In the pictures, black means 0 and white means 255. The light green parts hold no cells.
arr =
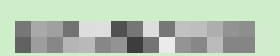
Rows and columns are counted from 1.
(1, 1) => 119
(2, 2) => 157
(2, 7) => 147
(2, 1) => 98
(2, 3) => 135
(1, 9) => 221
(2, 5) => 185
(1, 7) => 81
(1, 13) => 174

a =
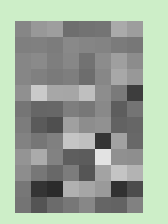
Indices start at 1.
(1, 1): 134
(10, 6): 163
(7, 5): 141
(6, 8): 116
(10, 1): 141
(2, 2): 128
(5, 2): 202
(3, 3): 126
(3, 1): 134
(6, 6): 137
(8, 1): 130
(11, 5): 166
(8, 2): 118
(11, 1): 119
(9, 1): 148
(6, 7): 93
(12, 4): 119
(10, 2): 119
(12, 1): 116
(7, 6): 145
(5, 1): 144
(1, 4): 110
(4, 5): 109
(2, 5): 133
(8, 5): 191

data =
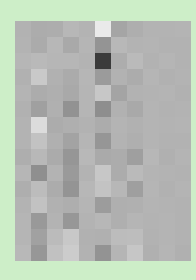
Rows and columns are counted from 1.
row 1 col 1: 178
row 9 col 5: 184
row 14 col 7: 188
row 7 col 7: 180
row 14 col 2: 161
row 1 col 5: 179
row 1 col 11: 180
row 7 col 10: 179
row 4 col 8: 172
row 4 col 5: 182
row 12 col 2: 194
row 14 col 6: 176
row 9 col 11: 180
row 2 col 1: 179
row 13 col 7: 175
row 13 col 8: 181
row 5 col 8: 178
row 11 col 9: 181
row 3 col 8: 186
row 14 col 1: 181
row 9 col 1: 174
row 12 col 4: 174
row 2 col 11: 178
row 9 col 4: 150
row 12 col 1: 179
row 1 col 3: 173
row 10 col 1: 182
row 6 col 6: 142
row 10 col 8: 186
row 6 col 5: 181
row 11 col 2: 188
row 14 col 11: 178
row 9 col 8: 159
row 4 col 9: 181
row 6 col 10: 178
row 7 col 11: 180
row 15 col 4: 204
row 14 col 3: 187
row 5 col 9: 179
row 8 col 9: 180

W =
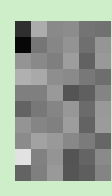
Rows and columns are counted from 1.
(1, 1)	47
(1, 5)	116
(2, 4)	147
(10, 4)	85
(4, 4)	138
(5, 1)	127
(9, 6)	138
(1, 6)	113
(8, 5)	123
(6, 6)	153
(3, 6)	153
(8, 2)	162
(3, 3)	127
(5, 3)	153
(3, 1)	148
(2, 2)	118
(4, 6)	110
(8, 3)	153

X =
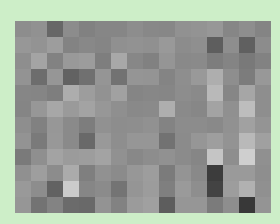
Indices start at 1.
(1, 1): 141
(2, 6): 133
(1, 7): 134
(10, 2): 158
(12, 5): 105
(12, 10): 93
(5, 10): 134
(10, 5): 127
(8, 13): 158
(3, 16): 130
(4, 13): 174
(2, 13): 94
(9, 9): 141
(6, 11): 138
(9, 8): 136
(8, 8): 150
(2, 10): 153
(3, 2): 164
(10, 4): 171
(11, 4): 203
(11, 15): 177
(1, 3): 103
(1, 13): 151
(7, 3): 151
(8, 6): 153
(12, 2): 115
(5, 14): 134
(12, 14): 142
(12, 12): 150
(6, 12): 135
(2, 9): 144
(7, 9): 145
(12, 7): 130
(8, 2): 122
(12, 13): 123
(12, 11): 150
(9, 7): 145
